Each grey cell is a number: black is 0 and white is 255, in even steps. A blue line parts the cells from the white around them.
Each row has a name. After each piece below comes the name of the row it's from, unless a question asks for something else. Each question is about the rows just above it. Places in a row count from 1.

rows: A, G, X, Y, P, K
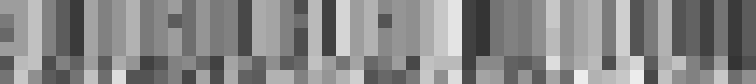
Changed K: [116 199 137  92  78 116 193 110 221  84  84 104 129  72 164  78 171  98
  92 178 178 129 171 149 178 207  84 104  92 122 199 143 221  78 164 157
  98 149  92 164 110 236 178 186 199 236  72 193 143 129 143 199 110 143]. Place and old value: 3, [143]
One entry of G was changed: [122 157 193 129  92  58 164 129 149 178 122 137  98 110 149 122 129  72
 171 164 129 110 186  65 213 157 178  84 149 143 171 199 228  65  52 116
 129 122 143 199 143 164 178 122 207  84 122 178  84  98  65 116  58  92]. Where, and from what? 13, [92]
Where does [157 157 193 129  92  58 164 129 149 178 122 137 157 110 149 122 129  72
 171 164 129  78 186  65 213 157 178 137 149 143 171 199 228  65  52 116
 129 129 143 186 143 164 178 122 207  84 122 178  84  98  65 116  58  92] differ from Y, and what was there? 38, [122]

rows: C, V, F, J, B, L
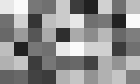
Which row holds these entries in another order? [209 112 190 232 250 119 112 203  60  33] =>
C
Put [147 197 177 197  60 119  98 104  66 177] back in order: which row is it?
B
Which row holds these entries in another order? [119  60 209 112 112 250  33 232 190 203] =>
C
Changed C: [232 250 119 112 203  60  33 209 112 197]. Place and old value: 10, [190]
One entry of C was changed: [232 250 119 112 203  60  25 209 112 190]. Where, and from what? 7, [33]
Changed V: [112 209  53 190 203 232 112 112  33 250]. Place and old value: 8, [119]

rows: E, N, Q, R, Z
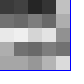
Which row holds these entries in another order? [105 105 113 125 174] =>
N
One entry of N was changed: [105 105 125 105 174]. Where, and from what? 1, [113]
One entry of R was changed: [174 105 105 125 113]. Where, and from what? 2, [113]
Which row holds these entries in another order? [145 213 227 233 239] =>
Q

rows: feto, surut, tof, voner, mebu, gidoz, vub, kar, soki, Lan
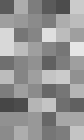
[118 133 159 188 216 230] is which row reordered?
voner
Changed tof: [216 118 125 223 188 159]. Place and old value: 3, [133]
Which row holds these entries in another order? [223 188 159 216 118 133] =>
tof
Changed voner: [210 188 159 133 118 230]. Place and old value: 1, [216]

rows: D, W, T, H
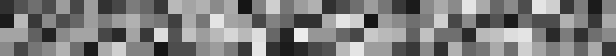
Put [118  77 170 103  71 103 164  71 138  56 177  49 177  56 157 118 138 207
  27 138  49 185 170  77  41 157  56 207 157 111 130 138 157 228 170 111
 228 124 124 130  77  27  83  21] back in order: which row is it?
H
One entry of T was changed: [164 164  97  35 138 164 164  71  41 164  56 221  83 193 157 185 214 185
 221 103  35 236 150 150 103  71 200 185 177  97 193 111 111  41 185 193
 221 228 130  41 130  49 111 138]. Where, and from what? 41, [124]
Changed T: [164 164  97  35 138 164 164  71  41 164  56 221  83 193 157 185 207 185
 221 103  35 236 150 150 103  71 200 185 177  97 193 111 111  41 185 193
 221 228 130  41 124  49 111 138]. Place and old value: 17, [214]
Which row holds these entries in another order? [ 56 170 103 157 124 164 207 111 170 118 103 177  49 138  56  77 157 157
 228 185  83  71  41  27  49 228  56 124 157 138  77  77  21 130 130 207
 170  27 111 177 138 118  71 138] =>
H
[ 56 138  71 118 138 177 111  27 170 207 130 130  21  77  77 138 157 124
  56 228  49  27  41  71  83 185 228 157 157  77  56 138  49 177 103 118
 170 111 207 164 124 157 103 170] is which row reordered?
H
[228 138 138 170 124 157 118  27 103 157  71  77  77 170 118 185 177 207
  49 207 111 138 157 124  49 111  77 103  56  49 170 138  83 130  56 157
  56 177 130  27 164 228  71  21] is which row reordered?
D
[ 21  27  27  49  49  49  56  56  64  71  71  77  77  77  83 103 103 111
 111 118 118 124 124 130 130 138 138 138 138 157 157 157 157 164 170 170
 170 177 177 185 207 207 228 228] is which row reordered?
W

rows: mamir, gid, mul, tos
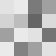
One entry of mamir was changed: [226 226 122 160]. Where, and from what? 2, [234]
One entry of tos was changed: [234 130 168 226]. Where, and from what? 3, [160]
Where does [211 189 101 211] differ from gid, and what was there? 4, [218]
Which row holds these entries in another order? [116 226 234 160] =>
mul
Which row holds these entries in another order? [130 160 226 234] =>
tos
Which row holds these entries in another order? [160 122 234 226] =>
mamir

